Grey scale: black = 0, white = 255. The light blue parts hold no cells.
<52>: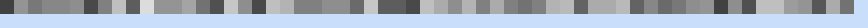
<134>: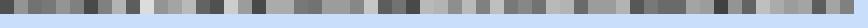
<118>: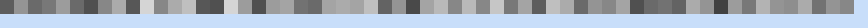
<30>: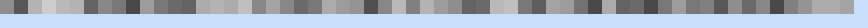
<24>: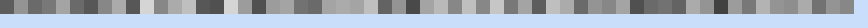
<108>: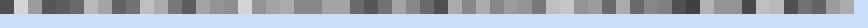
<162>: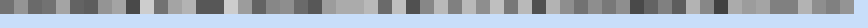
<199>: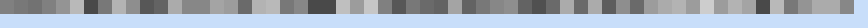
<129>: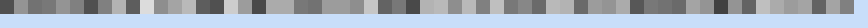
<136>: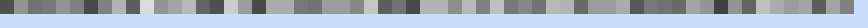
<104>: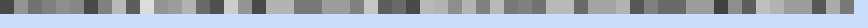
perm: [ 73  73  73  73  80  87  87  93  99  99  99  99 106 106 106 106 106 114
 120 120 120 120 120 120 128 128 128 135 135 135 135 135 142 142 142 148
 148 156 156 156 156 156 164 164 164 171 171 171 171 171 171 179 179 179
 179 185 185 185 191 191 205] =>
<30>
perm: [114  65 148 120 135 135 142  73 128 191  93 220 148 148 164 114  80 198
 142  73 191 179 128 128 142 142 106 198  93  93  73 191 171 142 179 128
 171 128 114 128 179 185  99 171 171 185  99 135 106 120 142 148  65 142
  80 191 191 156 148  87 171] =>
<52>
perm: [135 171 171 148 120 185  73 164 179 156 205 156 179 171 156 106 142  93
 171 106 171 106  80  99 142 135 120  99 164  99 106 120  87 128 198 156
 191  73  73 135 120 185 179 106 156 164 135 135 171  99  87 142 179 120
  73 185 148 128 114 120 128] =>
<199>
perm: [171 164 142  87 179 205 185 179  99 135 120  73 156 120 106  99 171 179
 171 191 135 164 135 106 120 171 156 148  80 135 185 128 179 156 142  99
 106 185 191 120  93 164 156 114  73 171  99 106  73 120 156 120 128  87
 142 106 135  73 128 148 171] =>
<30>
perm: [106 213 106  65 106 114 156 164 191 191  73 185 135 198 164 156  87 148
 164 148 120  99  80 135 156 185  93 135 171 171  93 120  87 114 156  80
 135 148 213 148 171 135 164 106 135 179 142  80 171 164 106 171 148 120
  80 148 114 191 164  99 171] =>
<118>

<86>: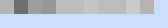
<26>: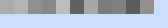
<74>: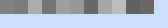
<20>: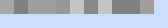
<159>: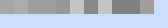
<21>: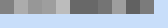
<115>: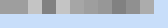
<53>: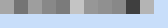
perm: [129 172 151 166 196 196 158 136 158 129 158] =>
<159>
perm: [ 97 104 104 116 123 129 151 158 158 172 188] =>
<21>
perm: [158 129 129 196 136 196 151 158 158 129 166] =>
<20>
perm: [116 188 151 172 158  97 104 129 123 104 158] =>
<21>

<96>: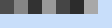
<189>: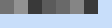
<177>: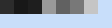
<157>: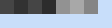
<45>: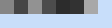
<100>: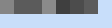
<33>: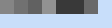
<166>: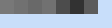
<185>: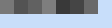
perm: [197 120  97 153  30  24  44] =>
<177>
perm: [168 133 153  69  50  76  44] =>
<96>
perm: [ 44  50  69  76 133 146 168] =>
<45>
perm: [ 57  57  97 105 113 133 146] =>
<33>

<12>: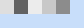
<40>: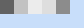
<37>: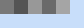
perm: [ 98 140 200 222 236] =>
<12>
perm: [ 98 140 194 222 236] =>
<40>
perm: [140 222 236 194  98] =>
<40>
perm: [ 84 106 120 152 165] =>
<37>

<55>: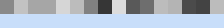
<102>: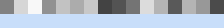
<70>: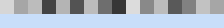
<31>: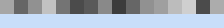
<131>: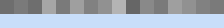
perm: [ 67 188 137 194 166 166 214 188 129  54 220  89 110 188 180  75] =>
<55>
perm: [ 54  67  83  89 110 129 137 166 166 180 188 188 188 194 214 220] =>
<70>

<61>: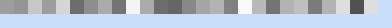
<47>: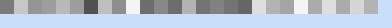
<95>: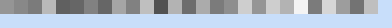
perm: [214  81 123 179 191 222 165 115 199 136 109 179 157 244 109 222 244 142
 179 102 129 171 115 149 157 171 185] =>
<47>
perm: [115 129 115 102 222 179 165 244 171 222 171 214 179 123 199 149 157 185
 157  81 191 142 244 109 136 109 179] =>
<47>
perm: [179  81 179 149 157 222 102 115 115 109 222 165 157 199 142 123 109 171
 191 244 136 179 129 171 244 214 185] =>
<47>
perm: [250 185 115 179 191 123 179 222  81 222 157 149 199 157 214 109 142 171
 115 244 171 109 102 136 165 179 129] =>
<61>
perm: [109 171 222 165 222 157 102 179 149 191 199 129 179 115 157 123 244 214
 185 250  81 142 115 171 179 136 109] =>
<61>

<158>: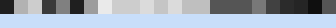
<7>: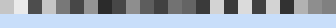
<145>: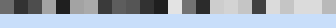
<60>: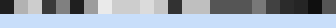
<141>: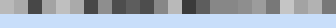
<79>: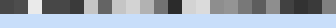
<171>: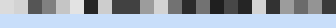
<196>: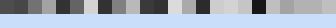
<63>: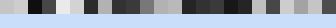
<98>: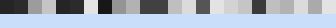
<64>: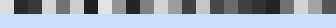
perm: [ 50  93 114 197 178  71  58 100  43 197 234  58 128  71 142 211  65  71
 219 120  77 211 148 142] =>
<79>
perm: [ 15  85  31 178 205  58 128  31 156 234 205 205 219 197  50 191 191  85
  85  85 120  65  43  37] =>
<60>
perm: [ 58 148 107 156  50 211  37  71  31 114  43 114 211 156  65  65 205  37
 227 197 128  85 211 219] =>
<171>

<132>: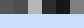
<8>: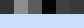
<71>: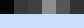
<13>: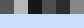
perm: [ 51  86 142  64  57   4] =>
<71>
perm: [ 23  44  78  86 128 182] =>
<132>
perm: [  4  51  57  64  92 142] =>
<8>
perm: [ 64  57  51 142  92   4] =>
<8>
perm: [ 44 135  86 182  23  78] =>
<13>

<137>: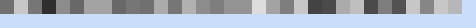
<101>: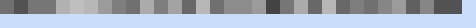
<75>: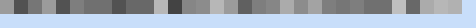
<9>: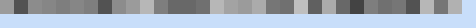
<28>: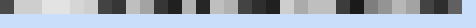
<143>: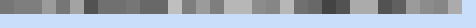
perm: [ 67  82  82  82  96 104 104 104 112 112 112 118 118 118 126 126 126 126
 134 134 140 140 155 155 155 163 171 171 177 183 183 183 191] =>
<9>
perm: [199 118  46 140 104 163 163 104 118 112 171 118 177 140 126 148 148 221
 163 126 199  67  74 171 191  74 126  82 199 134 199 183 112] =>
<137>
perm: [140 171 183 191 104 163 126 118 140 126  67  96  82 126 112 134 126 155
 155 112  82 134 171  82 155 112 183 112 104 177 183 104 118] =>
<75>
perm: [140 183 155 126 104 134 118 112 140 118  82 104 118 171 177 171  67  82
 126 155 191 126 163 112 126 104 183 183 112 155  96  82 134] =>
<9>
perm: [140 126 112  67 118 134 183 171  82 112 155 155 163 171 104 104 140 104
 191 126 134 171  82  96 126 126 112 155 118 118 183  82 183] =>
<143>
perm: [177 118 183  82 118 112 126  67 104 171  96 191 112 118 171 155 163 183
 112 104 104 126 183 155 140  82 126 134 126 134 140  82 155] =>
<9>

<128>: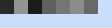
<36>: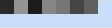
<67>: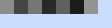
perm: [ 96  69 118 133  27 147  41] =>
<36>
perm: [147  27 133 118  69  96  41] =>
<36>
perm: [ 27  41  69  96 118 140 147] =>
<67>
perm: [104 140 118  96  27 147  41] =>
<128>

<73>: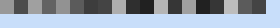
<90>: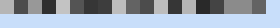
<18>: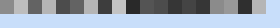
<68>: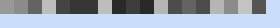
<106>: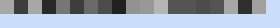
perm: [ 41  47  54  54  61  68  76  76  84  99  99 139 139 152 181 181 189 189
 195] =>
<90>
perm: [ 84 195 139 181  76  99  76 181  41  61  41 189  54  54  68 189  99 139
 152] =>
<68>

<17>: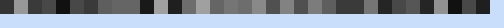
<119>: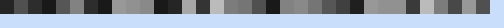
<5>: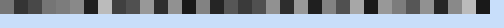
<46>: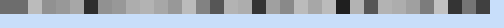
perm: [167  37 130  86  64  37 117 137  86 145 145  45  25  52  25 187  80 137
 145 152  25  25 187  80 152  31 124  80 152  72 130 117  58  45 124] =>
<119>
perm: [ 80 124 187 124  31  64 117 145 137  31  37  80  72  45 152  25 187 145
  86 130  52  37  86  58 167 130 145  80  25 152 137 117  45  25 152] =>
<5>

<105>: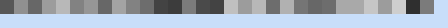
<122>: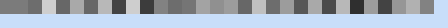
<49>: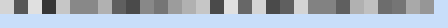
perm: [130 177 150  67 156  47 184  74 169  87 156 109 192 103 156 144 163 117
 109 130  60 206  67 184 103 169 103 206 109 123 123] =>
<122>
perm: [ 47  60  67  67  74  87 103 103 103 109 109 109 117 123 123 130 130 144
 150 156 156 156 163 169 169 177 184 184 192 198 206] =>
<105>
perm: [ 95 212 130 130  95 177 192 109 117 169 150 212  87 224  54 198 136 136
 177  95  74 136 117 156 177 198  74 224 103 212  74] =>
<49>

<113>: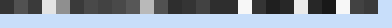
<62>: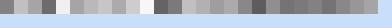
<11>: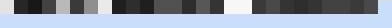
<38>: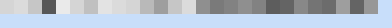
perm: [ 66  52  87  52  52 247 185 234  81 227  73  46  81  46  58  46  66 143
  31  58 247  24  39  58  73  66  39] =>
<113>
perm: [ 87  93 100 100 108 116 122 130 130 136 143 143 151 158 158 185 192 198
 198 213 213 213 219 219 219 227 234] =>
<38>

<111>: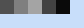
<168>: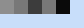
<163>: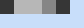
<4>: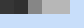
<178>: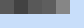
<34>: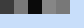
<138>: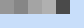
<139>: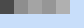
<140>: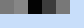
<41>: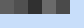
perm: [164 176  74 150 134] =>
<138>
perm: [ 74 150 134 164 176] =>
<138>
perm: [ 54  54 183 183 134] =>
<163>
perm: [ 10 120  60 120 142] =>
<168>
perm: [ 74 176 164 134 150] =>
<138>
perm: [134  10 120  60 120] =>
<34>

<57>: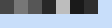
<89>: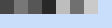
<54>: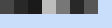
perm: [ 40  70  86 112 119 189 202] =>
<89>
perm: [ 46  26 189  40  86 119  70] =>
<57>
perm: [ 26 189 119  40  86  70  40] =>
<54>
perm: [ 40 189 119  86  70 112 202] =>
<89>
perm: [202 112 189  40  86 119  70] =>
<89>

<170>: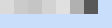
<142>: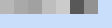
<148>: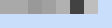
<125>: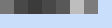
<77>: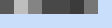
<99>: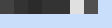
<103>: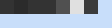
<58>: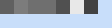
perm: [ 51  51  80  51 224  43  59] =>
<103>
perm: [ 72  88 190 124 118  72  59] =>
<125>
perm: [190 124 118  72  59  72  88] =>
<125>

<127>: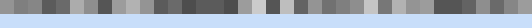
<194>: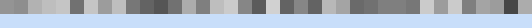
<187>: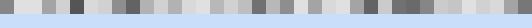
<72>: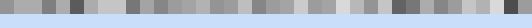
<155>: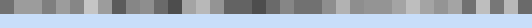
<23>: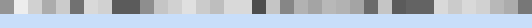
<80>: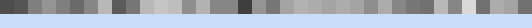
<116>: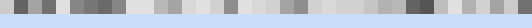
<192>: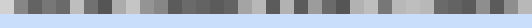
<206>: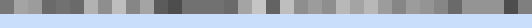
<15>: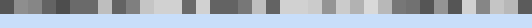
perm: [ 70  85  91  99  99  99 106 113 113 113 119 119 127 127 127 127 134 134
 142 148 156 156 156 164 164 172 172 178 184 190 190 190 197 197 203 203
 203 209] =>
<194>
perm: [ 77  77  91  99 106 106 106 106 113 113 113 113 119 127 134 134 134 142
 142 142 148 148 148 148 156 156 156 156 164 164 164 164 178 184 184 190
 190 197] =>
<206>
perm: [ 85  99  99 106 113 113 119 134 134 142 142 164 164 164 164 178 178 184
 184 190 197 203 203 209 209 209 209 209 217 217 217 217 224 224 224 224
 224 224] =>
<187>

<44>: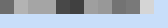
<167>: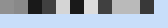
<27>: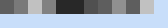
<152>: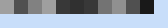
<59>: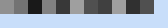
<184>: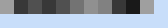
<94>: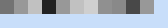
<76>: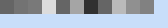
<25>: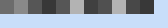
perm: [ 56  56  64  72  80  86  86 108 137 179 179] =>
<25>
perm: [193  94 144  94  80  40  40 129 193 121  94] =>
<27>
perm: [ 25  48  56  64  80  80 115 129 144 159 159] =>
<59>
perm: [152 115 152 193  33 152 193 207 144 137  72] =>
<94>
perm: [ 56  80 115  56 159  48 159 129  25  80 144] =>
<152>

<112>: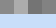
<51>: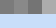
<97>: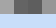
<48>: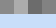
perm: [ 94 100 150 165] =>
<97>
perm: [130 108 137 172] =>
<48>
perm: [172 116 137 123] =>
<51>
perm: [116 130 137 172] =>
<112>

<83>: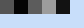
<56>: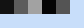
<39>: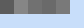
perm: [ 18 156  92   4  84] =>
<83>
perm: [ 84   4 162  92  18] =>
<56>
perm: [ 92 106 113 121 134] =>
<39>

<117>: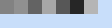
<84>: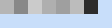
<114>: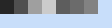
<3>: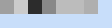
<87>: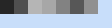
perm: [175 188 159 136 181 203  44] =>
<84>
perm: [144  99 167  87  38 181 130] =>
<117>
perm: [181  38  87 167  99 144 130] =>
<117>
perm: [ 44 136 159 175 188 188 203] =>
<3>
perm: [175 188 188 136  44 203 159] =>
<3>

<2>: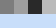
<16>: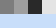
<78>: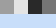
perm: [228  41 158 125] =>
<16>
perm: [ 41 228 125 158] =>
<16>
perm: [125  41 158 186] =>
<2>

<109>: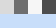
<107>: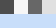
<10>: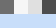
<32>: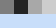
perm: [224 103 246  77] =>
<107>
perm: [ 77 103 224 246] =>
<107>
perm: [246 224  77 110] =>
<10>
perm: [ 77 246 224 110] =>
<10>
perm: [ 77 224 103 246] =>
<107>
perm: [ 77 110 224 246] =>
<10>

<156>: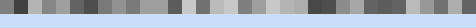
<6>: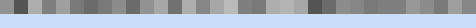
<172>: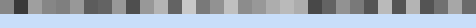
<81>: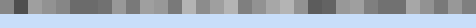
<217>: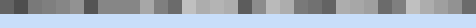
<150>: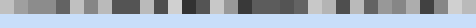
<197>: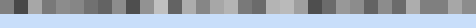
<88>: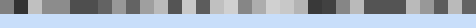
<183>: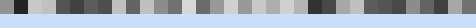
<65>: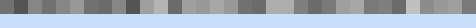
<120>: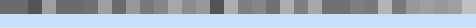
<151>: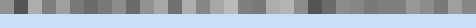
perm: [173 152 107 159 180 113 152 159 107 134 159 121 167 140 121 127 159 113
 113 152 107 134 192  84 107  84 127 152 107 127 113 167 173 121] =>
<120>
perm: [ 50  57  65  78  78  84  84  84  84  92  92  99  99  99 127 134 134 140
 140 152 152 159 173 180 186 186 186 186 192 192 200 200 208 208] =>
<88>
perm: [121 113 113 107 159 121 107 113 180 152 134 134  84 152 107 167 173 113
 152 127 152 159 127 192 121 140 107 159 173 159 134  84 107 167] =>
<65>

